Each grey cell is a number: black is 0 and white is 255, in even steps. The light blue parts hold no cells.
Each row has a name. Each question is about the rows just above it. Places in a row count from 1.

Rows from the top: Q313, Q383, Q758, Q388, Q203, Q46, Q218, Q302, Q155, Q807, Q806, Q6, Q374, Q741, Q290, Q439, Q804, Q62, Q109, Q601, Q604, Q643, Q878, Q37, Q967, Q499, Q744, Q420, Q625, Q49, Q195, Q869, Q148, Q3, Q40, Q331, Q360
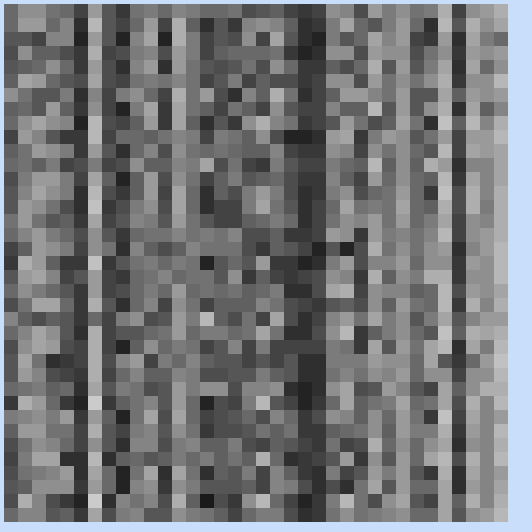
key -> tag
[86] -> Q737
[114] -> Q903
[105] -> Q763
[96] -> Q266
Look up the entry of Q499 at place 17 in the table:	Q737
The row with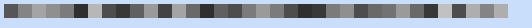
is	Q741
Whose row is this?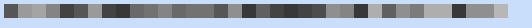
Q601
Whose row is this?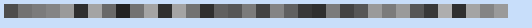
Q3
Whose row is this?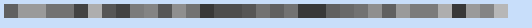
Q195
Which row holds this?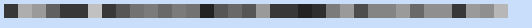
Q109
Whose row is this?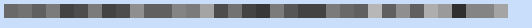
Q6

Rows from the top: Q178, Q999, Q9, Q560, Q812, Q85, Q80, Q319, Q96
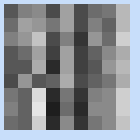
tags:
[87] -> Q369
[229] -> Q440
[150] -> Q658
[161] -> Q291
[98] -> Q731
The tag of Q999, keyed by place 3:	Q658
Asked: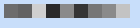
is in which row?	Q96
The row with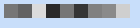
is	Q80

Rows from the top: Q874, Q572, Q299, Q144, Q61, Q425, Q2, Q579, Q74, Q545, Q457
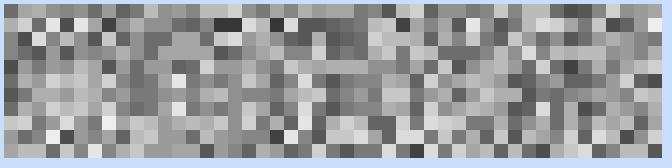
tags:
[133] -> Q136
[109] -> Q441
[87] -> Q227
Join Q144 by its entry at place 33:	Q441
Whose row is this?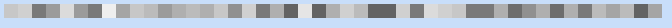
Q74
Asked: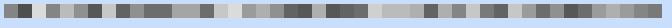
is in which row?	Q299
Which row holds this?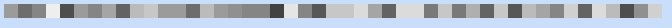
Q545
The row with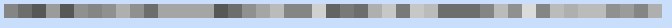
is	Q144

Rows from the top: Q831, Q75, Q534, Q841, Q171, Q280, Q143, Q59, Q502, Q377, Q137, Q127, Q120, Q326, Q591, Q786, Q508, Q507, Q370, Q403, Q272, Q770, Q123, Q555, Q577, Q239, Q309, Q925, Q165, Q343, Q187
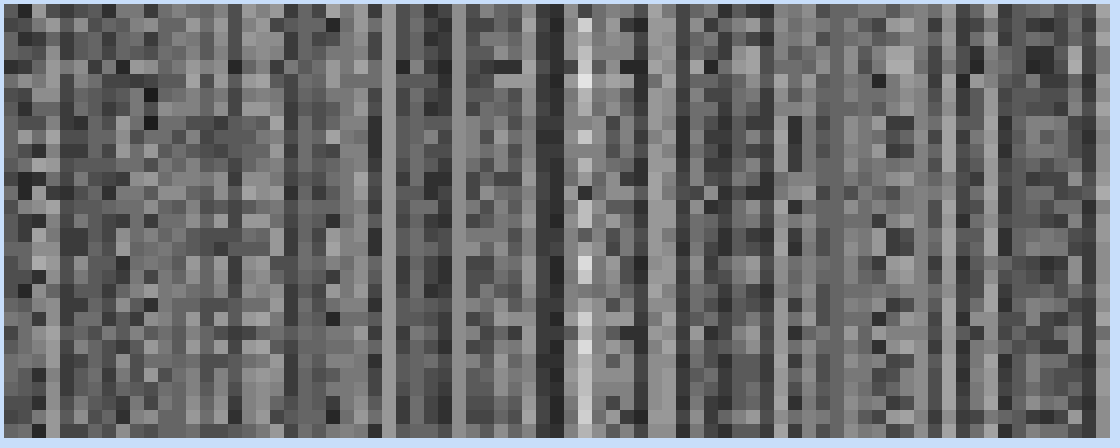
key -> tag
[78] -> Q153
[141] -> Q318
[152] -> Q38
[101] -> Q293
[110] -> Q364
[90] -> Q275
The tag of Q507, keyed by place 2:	Q293
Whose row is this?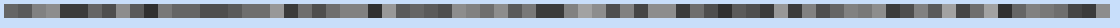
Q770

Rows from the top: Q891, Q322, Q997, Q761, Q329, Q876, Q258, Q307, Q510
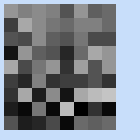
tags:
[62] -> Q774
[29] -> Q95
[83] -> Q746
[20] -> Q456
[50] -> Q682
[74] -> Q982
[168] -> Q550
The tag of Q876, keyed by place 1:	Q774
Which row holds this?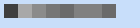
Q322
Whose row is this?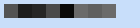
Q510
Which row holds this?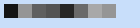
Q761
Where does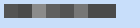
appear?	Q997
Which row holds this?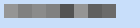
Q891

